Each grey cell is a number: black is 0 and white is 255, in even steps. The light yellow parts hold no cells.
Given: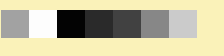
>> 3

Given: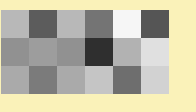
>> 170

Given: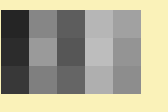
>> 101

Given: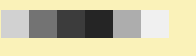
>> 60

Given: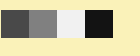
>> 241

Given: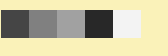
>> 161
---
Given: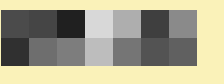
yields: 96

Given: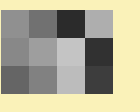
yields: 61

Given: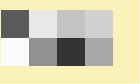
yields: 167

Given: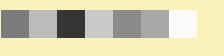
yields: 250

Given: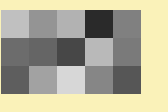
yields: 86

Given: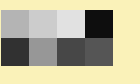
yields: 85
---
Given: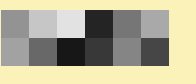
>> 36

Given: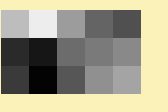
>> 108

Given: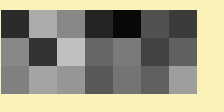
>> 122

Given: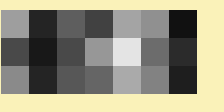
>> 228

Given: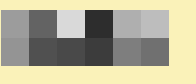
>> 45

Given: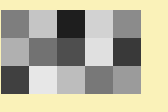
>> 78
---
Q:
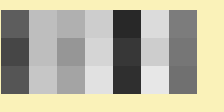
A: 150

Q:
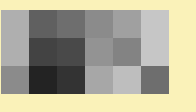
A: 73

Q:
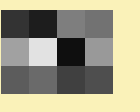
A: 15

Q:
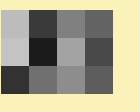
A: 163

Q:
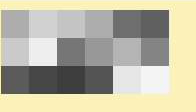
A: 118

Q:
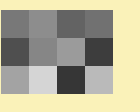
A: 155

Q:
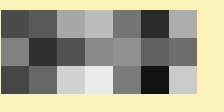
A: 81

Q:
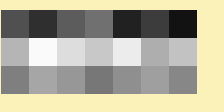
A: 221
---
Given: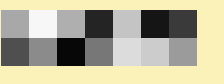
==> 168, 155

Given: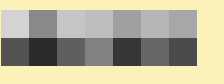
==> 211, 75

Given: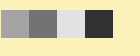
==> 164, 50

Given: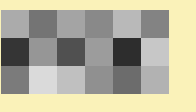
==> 171, 178

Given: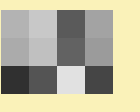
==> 179, 69

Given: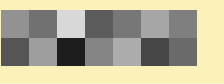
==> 146, 106

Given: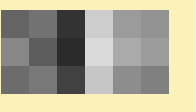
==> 100, 128

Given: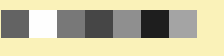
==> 99, 164

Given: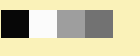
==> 7, 114
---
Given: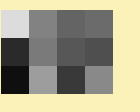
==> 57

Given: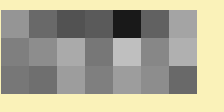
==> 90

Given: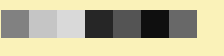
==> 84

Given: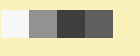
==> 146

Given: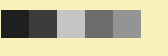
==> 108

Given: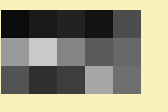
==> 26

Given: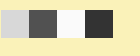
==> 216

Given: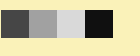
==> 161
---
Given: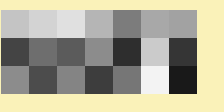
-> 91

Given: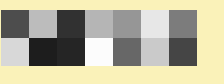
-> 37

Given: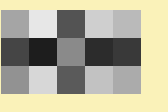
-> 138

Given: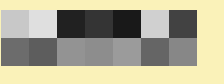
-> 147

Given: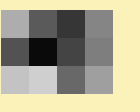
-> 68

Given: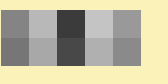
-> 72
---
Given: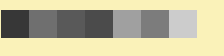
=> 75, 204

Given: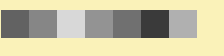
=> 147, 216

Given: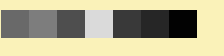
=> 218, 218

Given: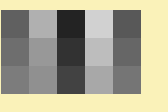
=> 50, 209

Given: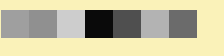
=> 10, 205

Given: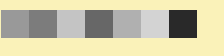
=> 103, 211
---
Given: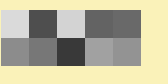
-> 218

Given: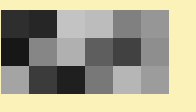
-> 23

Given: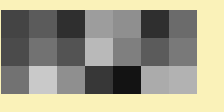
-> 75

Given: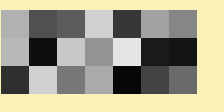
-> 184

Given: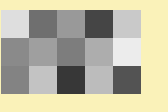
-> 138

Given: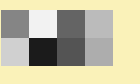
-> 133
